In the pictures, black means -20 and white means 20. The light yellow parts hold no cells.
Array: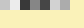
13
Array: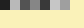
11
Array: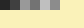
10
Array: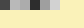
5
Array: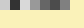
-8
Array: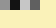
11
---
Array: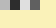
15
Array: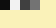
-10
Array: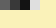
-17
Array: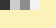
2
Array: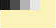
8
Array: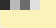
-3
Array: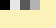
-6
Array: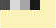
6
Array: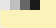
-4
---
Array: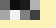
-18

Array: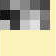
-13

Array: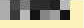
-9

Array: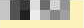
-7

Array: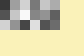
11

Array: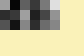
-11
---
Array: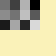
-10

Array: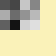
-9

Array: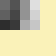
-7

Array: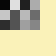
15

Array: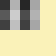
8

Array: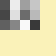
17

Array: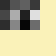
-7

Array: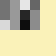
4
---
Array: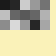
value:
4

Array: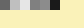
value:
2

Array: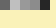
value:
2

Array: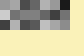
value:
4

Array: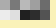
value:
5

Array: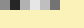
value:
10

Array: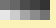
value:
-10

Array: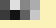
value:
1

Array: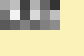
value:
-4
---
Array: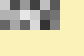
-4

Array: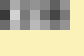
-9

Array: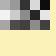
-14

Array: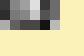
-7

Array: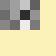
-13

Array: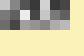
-1
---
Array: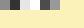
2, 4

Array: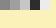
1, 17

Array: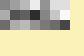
1, -9

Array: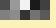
-8, -6

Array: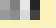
6, -10

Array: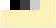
20, 12

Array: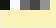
-17, 3

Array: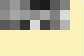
0, 8

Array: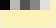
-19, 15

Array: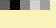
-5, 5
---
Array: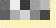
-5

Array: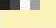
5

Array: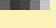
-5

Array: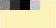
1

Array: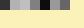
-4

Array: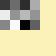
-11

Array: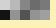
-3

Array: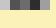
-3

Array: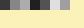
-7
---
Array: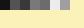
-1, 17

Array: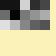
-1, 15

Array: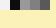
4, 18

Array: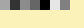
-4, 16

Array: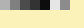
-12, 16

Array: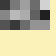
7, 13
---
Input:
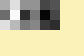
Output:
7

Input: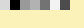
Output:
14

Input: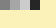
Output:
0

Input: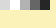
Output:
14

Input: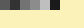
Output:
-6

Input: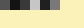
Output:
-7

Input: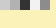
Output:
12
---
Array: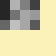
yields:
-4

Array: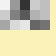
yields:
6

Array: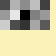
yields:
12

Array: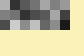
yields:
-8

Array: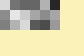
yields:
0

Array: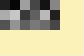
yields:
-7

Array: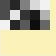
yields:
18
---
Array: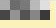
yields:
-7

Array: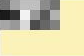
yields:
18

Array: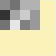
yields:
12

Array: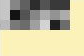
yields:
-7

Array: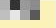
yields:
6

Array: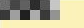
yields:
-15
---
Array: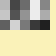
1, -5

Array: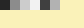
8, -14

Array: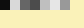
4, -18

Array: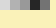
-2, 14

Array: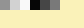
-1, 3

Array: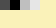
16, -8
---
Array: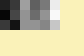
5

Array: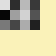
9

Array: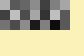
-4

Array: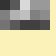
14

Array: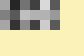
-2

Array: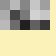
1

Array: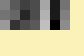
-10

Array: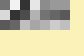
-12

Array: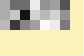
-3
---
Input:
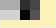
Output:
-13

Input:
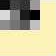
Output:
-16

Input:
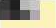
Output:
9

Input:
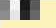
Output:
-16

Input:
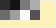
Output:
-1

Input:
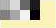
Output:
-4

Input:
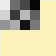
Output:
9

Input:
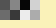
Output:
-19
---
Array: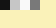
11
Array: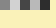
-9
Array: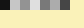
-1
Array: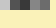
-11
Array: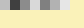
0
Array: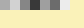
5
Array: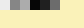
-19
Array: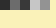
-11
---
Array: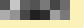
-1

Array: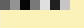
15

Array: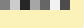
-4

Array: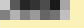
-8

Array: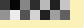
9

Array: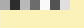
19

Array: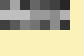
-8

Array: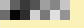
5

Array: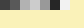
4

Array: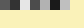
8
